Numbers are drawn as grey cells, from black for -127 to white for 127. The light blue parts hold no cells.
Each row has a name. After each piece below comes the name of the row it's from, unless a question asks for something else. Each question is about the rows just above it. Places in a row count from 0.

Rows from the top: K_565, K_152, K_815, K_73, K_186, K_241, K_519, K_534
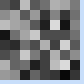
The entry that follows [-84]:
[-15]
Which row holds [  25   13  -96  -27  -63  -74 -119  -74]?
K_534
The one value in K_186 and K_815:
[-39]
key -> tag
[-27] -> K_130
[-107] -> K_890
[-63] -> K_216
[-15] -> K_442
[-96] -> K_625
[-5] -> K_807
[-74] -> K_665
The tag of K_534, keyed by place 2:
K_625
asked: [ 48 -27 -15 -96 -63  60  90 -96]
K_519

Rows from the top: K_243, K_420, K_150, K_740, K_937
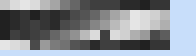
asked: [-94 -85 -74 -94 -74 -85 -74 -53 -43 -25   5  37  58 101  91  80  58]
K_420
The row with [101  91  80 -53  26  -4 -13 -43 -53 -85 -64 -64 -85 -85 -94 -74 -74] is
K_937

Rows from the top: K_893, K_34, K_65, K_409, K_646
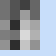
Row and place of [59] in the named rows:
K_65, 2
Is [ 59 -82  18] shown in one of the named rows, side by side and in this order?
no
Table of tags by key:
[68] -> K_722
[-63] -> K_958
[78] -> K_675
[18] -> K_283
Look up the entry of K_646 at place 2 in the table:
K_722
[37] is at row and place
K_65, 3

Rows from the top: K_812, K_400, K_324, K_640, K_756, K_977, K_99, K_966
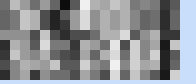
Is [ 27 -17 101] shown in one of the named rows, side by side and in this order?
yes
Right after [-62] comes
[38]
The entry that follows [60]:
[27]
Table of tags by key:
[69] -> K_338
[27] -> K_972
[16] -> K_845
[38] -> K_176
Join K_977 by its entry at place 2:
K_972

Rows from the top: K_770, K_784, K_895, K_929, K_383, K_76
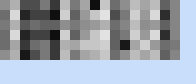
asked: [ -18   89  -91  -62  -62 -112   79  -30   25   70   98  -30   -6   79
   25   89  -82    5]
K_929
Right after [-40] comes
[-18]

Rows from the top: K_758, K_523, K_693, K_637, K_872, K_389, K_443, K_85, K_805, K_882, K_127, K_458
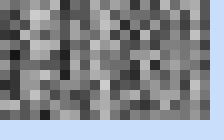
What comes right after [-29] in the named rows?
[45]
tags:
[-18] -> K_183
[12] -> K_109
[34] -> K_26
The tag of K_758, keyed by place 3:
K_26
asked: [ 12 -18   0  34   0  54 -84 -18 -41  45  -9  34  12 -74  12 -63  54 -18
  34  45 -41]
K_758

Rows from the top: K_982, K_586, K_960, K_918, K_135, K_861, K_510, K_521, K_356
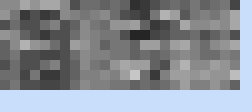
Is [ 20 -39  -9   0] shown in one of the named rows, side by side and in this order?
no
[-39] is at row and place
K_586, 18

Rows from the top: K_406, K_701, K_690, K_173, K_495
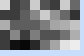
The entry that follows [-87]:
[-13]
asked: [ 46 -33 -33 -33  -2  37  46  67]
K_690
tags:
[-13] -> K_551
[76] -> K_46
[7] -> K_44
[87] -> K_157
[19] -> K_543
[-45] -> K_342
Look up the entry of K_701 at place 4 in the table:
K_46
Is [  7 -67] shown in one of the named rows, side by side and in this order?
yes
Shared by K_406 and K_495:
[-67]

